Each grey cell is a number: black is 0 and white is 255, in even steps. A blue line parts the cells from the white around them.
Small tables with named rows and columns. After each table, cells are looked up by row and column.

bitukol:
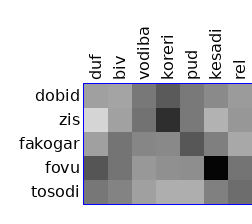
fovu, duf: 85
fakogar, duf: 160
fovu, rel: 116
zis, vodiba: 114
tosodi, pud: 174
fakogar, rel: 168
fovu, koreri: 144
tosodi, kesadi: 128

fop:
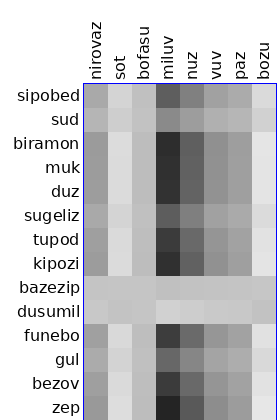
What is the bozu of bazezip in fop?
198
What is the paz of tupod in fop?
162
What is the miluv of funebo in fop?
61
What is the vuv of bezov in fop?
149
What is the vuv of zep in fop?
141
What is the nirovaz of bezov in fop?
159
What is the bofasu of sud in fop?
194
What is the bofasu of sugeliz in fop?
192
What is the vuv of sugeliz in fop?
161
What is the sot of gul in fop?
211
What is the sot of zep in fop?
221
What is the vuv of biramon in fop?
144
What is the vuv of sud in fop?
176
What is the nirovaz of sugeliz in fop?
169
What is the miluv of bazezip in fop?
192
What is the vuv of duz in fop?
146
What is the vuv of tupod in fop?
149
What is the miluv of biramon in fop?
45
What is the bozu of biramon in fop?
229
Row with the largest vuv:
dusumil

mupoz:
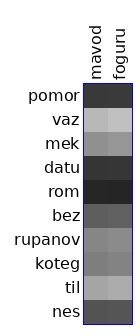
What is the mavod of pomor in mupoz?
57
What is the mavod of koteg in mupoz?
126
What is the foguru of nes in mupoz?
85
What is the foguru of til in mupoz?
172
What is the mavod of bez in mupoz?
94
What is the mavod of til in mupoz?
165
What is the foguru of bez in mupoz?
96
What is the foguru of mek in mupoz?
150
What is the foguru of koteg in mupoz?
131
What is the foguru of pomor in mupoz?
58
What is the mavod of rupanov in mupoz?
134
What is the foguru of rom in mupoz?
37
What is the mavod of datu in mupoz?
53
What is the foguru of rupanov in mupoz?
139

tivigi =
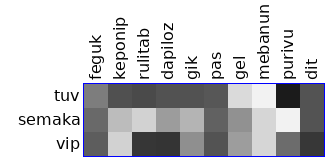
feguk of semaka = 105
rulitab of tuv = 74
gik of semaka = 180
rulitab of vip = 54
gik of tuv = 82
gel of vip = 157
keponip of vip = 210
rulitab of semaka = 210
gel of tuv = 218
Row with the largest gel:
tuv

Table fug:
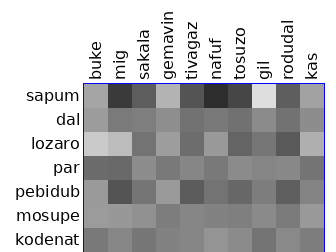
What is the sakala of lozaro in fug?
115
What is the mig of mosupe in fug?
152
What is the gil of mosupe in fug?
138
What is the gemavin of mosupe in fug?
125
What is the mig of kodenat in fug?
135
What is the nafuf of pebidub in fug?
115
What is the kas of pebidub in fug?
132

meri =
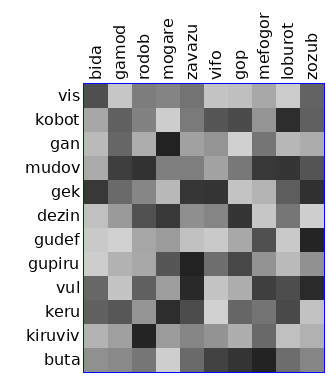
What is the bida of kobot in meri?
167
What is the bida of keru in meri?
97
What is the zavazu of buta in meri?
106
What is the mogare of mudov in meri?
127
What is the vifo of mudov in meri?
163
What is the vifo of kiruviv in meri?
147

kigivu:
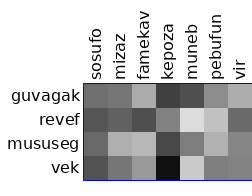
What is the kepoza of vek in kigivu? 16
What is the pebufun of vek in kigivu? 126
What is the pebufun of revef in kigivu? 193
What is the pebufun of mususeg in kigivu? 177
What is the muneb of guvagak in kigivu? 79
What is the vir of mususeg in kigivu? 133
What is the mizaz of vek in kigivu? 118
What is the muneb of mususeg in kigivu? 125
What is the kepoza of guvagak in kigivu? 64
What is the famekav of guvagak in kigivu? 171
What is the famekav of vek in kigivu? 153

